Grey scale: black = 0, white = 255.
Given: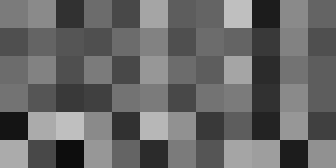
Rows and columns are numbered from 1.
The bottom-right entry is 145
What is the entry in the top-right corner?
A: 100
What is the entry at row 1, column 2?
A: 138
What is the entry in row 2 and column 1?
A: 79
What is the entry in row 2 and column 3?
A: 85
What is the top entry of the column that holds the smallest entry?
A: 49
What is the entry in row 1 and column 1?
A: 123
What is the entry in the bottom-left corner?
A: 171
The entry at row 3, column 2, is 130
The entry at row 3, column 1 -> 108
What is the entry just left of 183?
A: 49

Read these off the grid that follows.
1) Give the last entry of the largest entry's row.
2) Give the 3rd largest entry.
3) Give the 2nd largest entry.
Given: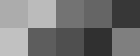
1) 127
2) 172
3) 187

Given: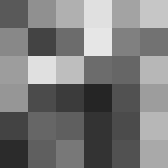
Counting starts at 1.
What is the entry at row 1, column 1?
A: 89
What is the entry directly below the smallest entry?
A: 51
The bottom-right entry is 169
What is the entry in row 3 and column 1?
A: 157
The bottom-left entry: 43
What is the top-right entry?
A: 198
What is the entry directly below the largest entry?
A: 108
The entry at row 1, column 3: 176
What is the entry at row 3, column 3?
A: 190
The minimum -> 37
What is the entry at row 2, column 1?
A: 136

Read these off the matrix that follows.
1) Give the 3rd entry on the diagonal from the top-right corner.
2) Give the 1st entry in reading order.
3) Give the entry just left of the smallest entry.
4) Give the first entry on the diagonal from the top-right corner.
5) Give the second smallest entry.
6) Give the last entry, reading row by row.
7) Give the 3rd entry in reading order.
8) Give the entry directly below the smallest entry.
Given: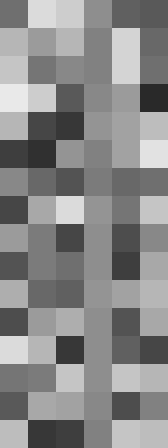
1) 129
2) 111
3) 155
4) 89
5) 48
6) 189
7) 205
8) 189

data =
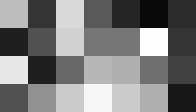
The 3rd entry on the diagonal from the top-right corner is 175
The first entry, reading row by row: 189
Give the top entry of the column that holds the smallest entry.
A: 9
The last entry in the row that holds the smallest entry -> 44
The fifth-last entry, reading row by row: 203
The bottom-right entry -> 23
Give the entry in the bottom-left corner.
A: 81
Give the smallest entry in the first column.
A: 31

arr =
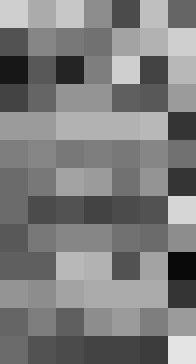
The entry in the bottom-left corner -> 107
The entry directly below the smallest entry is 52
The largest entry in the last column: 228
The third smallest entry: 36
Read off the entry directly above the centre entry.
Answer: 126
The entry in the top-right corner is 101
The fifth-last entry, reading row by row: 75
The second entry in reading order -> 171
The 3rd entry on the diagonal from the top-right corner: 207
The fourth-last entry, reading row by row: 67
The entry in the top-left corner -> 207
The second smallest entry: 23
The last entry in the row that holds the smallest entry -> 9
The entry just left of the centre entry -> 163
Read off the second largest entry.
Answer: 214
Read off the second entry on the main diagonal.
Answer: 134
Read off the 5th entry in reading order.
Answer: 75
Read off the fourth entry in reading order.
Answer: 141
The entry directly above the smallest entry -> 141

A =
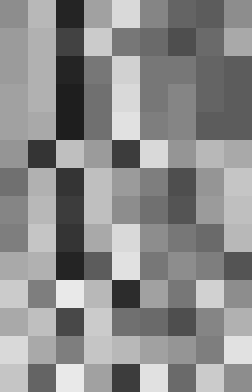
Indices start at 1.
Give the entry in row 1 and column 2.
184
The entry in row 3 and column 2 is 177
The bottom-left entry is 197
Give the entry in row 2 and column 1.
155
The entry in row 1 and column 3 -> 36
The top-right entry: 141
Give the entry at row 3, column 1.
155
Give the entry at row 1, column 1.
141
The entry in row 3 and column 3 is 36
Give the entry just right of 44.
161
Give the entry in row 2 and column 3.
66
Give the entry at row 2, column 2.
177
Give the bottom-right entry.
141

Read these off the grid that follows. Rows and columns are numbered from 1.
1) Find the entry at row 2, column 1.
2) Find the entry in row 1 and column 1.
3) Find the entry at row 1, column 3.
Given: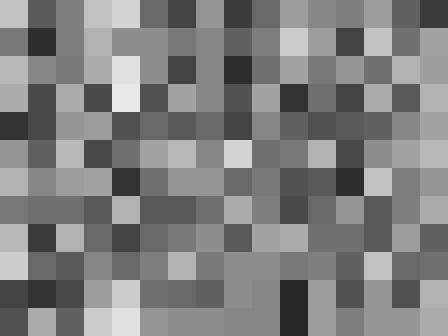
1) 120
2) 192
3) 126

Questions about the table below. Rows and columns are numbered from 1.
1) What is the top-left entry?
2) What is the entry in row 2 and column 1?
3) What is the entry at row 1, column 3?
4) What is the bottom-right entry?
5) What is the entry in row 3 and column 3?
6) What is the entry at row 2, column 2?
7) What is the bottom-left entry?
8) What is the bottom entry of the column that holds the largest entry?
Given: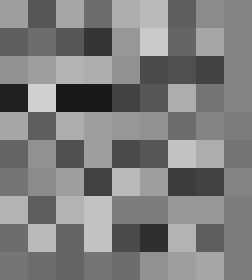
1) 158
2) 94
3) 166
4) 125
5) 179
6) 109
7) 117
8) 109

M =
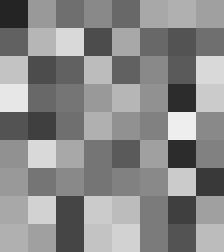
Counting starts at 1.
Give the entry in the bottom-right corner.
188
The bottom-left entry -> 176
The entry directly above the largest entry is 44
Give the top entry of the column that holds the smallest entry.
36
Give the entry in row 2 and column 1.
97
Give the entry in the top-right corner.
160
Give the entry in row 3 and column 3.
97
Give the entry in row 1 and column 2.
153
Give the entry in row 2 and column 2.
182

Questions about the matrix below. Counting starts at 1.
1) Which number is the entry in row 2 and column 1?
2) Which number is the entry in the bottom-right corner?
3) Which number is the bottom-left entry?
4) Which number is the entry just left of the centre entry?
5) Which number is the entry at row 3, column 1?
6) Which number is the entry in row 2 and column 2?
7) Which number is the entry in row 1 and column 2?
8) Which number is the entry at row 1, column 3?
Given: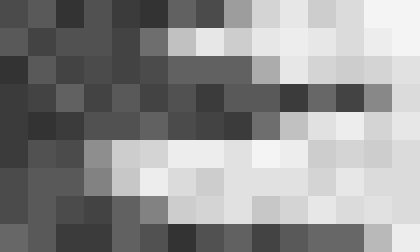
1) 89
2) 237
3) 103
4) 75
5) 51
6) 67
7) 89
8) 51
